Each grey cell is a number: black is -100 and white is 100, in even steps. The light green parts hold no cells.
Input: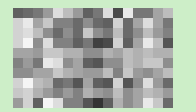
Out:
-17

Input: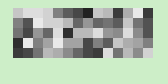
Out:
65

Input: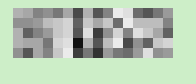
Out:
21

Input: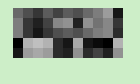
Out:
14

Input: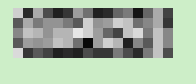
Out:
-40

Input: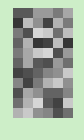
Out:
-13
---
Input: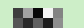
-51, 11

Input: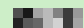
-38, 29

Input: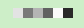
78, -68

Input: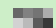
-19, -56

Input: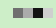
-13, 62

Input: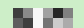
-51, 34

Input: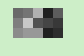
-18, -65

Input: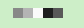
7, -31
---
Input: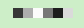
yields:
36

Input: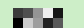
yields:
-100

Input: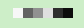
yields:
-22

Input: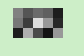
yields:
-77

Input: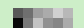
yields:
-5

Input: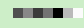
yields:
-54

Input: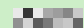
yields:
-29

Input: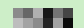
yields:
28
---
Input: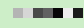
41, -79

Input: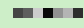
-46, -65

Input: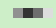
13, 73

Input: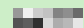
19, 80

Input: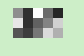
11, 38

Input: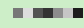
-7, -78

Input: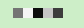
-9, -53

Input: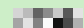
67, 38
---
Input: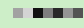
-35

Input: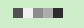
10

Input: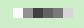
-4

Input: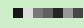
-45

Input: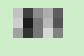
-50

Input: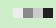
59

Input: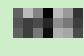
-70

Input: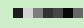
-61

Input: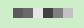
-18

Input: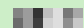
-16
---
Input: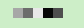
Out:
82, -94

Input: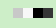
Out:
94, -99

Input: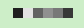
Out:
77, -75

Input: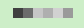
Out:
64, -50

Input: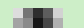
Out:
73, -82

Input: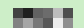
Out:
86, -75

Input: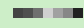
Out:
63, -74

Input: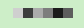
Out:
62, -79

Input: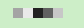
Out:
83, -73

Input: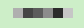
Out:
55, -66
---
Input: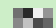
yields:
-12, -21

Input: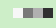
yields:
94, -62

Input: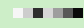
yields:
93, -92

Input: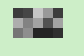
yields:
-53, -63

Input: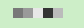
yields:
-6, 47

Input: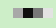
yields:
32, 78

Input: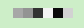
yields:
31, 65

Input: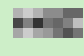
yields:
40, -9
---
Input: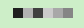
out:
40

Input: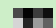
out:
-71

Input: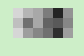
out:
24

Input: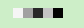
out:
26

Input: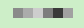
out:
34

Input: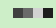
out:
-17
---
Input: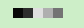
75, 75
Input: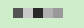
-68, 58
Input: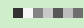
57, 94
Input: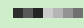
60, 60
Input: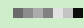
1, 77
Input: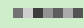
15, 61
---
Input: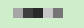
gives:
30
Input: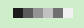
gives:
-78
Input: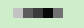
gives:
53
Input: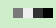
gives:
-5
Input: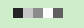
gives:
-72
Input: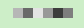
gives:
43
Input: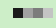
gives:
-80
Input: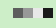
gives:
-27
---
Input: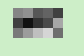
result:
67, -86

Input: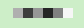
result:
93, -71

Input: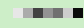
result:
81, -91

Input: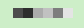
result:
79, -65

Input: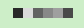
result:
71, -68

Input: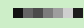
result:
62, -85

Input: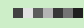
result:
77, -76

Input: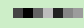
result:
48, -98

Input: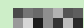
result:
68, -78

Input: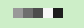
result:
94, -77
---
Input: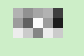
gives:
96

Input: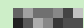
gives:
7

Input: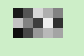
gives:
-52

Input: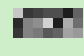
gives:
-77

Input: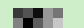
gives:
-89

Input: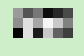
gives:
93
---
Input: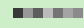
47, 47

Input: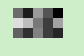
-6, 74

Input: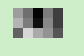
-88, 69

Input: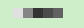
-60, 76

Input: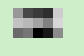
28, 69

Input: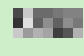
11, 75

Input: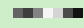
92, 92

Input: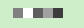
-26, 100

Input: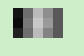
57, 57
